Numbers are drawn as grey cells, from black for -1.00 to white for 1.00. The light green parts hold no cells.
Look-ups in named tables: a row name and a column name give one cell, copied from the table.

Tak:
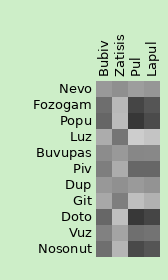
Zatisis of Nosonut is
0.42
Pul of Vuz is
-0.13
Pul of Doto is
-0.56
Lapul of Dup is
0.15
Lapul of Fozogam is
-0.33
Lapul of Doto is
-0.46
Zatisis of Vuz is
0.29
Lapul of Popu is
-0.41
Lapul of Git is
0.39
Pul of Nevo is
0.23
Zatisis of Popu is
0.47
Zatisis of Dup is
0.13
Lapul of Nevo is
0.18
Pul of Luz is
0.61
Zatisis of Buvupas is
0.20
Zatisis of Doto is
0.50
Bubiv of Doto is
-0.19

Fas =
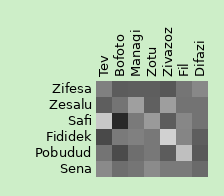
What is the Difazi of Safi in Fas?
-0.10
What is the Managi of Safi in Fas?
-0.04
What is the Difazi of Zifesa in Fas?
0.07
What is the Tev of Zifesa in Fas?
0.00
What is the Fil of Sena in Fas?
-0.04
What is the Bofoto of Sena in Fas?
-0.14
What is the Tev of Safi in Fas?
0.57
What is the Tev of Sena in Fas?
0.08
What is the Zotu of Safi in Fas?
0.21
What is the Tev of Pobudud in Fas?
-0.09
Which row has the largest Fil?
Pobudud

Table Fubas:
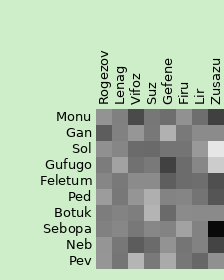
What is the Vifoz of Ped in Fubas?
0.17
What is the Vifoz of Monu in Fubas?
-0.42
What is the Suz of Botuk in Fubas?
0.41
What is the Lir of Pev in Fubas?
-0.19
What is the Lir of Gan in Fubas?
0.09
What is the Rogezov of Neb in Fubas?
0.17
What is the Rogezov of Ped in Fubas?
0.22
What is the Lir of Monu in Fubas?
-0.14
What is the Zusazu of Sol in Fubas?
0.80
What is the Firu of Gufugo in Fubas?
-0.15

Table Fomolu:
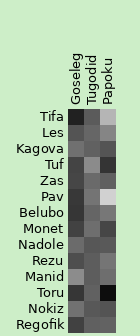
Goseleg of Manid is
0.10
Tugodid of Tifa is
-0.29
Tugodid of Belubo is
-0.21
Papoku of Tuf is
-0.59
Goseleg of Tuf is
-0.47
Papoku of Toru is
-0.90
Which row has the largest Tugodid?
Tuf

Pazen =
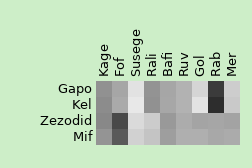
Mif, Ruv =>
0.37
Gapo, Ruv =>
0.40
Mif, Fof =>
-0.30
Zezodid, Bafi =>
0.20
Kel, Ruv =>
0.40
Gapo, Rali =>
0.15
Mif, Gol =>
0.37

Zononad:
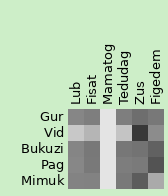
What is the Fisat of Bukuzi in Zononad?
-0.06
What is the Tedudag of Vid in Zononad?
0.54
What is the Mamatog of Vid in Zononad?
0.79
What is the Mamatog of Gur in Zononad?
0.79
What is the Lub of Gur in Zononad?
0.05
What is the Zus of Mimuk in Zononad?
-0.28
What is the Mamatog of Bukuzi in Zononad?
0.79
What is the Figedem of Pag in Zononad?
-0.35
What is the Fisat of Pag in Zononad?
-0.05
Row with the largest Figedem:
Mimuk

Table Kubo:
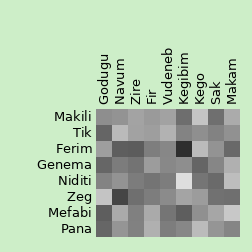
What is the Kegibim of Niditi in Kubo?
0.74
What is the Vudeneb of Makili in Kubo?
0.27
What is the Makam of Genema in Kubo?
0.38
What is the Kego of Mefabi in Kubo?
0.13
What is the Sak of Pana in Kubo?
0.17
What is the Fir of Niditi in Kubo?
-0.09
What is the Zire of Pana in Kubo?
0.01
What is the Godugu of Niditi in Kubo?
0.03
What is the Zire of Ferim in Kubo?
-0.28
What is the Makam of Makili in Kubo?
0.34
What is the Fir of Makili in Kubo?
0.21
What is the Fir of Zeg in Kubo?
-0.02
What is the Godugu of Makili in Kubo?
0.11
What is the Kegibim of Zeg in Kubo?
0.29

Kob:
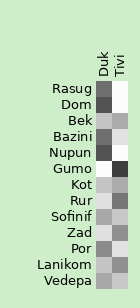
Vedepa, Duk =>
0.32
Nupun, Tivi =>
0.98
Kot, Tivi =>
0.34
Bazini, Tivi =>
0.77
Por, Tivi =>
0.77
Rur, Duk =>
0.76
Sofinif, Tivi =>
0.56
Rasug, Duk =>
-0.13
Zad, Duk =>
0.76
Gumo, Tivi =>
-0.51
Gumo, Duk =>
0.98
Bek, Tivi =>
0.34
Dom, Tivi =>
0.98
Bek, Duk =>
0.54
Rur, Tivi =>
-0.08
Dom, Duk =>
-0.35
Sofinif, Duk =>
0.32
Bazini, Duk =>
-0.13
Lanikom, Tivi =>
0.13
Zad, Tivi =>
0.13
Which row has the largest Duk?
Gumo

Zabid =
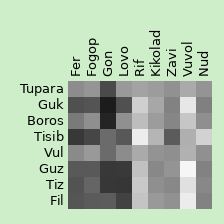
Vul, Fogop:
0.20
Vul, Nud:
0.13
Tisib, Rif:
0.86
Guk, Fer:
-0.37
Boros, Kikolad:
0.22
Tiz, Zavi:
0.07
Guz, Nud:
0.02
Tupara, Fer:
0.10
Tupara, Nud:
0.16
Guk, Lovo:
-0.37
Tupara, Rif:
0.28
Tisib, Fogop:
-0.45
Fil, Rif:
0.54
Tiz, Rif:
0.58
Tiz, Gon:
-0.57
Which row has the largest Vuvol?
Guz

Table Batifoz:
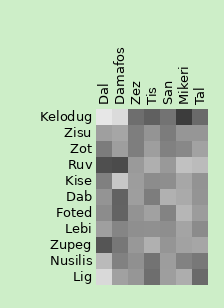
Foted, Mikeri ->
0.43
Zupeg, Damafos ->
-0.07
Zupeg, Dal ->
-0.33
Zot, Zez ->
-0.01
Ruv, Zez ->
0.21
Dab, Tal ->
0.16
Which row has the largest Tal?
Ruv

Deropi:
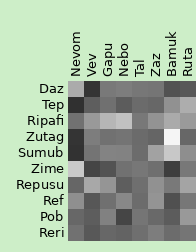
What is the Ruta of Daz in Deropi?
-0.31
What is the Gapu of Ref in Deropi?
-0.12
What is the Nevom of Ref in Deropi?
0.12
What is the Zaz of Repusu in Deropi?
0.14
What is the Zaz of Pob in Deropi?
-0.18
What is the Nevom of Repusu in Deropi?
-0.20
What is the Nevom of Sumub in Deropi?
-0.61
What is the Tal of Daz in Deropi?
-0.07
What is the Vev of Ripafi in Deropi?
0.20
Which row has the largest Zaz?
Sumub

